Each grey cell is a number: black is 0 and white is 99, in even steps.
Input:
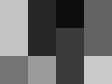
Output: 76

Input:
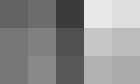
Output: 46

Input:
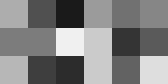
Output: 48

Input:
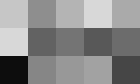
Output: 84

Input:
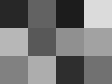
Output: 71

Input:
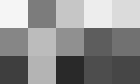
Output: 52

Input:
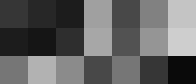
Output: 11

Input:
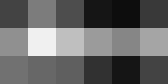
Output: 56

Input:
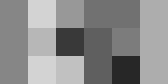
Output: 52
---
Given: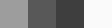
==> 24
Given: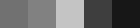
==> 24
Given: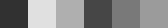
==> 47
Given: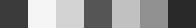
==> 56
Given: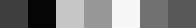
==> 44
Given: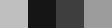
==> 24
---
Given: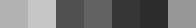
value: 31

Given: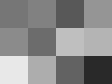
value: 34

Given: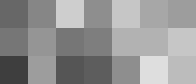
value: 80

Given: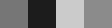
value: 79

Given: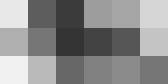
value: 23

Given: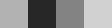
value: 51

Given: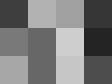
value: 62

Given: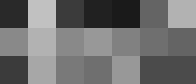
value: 23

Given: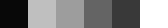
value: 61

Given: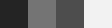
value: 30
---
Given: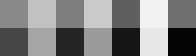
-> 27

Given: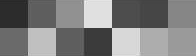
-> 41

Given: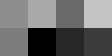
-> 48

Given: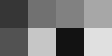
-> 32

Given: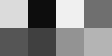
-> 33

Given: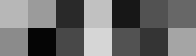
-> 54

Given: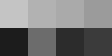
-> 11

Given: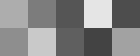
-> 55

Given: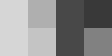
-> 83

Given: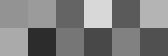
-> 66
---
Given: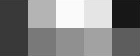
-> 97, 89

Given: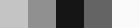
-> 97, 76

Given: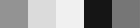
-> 93, 85

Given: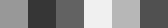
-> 93, 71

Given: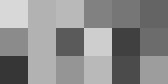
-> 84, 80

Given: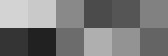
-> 82, 78

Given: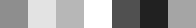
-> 99, 88
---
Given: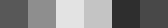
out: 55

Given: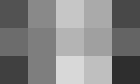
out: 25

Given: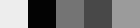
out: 92

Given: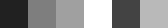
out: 49

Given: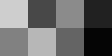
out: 13

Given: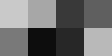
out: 37

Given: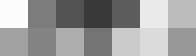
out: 67

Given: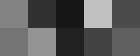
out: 45

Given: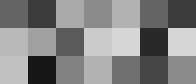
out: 50

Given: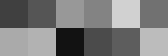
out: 69
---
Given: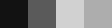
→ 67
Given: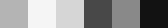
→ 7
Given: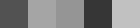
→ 75
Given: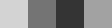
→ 63
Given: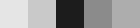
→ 67
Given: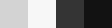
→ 7
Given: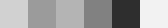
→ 94
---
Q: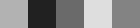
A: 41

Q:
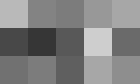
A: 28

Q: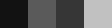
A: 21

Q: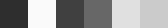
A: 25

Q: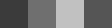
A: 33

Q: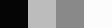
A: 53

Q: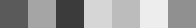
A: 35

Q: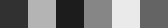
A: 19
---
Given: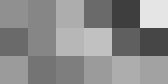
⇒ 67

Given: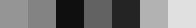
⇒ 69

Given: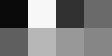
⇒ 59

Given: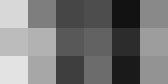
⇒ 10

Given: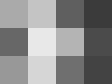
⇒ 43

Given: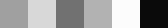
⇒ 98

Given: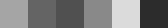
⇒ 85
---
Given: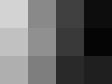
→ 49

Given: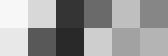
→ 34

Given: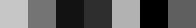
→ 45

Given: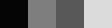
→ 49

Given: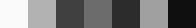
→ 69

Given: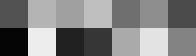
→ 92
